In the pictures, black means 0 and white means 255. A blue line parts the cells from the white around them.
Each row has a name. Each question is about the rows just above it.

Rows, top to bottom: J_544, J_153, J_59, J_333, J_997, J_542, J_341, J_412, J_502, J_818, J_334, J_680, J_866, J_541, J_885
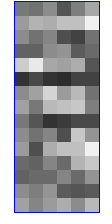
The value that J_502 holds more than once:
[73]
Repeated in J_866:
[106]

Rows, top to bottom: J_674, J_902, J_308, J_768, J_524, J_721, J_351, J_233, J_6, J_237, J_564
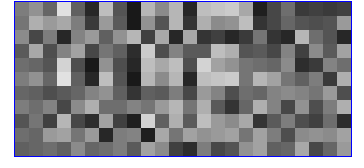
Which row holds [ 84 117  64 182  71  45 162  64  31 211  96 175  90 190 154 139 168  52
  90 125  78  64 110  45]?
J_6
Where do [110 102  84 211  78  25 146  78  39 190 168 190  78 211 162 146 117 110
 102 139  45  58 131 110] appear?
J_524
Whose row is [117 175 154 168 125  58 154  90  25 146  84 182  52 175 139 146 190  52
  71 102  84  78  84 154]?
J_902
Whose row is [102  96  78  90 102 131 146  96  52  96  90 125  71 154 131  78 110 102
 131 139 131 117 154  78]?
J_351

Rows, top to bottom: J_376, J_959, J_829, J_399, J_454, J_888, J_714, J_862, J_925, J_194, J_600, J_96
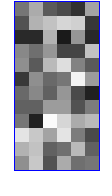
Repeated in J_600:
[97]
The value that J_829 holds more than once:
[41]

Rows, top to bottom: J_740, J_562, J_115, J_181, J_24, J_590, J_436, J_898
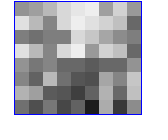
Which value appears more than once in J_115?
[126]
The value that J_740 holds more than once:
[159]
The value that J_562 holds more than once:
[224]

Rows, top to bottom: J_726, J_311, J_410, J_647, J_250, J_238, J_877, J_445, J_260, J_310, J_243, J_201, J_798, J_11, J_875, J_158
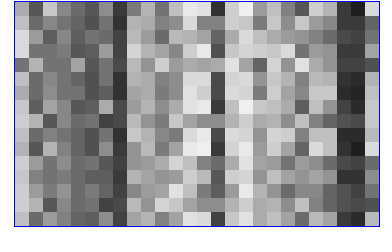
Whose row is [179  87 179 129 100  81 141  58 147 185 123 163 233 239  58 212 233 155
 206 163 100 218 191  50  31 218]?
J_243
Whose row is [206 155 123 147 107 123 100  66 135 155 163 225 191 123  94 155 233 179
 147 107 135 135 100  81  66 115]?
J_11
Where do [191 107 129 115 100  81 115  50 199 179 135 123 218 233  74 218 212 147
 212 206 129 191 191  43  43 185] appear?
J_310
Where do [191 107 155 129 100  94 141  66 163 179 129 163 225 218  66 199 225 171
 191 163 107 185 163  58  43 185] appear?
J_158

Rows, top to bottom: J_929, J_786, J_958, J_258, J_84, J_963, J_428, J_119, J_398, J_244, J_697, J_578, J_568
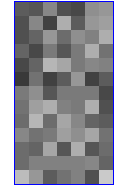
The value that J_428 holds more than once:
[122]
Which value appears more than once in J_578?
[129]
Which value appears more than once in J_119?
[174]
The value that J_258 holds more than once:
[122]
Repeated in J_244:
[114]
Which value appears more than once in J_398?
[108]

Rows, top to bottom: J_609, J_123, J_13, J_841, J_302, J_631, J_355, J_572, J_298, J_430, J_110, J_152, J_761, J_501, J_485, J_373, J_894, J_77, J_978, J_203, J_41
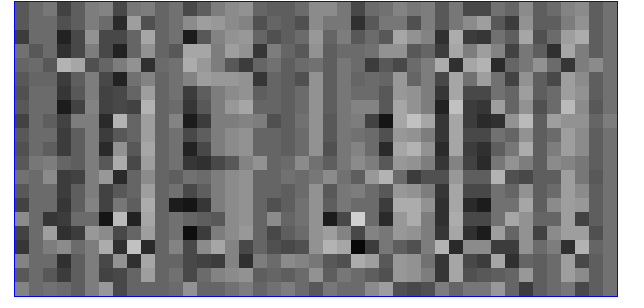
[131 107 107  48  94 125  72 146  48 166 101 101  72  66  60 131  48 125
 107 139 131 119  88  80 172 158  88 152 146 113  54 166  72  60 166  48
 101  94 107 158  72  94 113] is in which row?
J_978
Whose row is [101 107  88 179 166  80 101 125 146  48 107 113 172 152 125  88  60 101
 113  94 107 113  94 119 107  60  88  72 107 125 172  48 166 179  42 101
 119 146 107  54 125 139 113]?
J_302
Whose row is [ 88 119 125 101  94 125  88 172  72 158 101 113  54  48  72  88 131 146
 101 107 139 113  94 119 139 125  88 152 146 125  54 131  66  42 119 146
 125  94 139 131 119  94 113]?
J_152
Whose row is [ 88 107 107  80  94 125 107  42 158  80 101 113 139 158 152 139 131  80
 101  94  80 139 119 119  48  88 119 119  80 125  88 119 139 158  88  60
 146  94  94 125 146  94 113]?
J_123
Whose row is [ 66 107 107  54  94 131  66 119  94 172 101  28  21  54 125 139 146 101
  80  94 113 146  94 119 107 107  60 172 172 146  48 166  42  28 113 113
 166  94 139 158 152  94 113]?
J_485

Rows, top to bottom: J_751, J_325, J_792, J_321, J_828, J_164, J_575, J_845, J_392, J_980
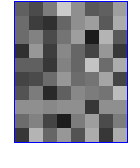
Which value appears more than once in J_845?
[143]
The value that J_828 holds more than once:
[96]
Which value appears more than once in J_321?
[151]
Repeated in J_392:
[124]
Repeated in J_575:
[124]

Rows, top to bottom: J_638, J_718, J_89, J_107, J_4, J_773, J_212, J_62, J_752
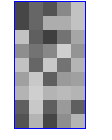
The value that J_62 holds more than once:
[95]
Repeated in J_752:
[180]
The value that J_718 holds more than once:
[173]
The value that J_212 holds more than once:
[180]

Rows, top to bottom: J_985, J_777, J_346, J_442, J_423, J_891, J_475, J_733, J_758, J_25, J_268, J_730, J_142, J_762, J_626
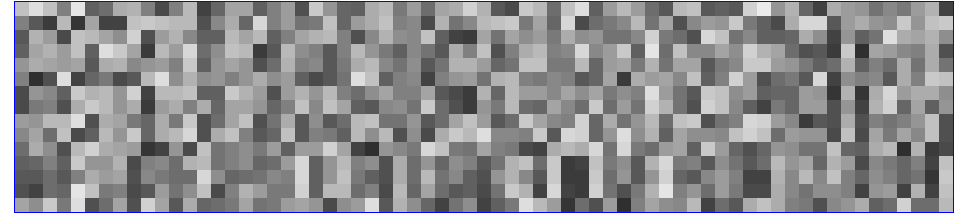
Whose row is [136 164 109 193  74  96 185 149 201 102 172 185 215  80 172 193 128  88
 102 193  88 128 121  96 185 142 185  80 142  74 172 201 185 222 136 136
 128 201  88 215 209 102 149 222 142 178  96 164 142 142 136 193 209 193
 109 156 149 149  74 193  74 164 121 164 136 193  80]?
J_25
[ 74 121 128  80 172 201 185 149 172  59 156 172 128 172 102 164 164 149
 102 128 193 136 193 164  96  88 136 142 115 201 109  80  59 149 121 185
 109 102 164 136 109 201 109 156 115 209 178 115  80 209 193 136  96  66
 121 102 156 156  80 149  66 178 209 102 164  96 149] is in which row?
J_733

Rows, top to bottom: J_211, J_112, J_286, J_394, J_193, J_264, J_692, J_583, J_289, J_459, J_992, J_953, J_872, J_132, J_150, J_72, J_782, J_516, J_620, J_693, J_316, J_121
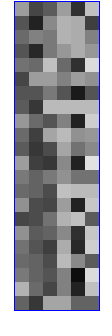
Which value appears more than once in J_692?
[84]
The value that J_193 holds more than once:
[106]
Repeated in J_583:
[186]
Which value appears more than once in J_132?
[186]
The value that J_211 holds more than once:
[157]
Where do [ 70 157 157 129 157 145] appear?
J_264
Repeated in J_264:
[157]

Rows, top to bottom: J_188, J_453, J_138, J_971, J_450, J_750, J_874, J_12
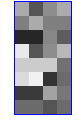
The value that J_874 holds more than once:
[58]
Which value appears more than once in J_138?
[38]
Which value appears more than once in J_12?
[107]
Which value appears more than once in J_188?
[171]
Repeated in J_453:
[127]
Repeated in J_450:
[204]
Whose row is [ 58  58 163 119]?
J_874

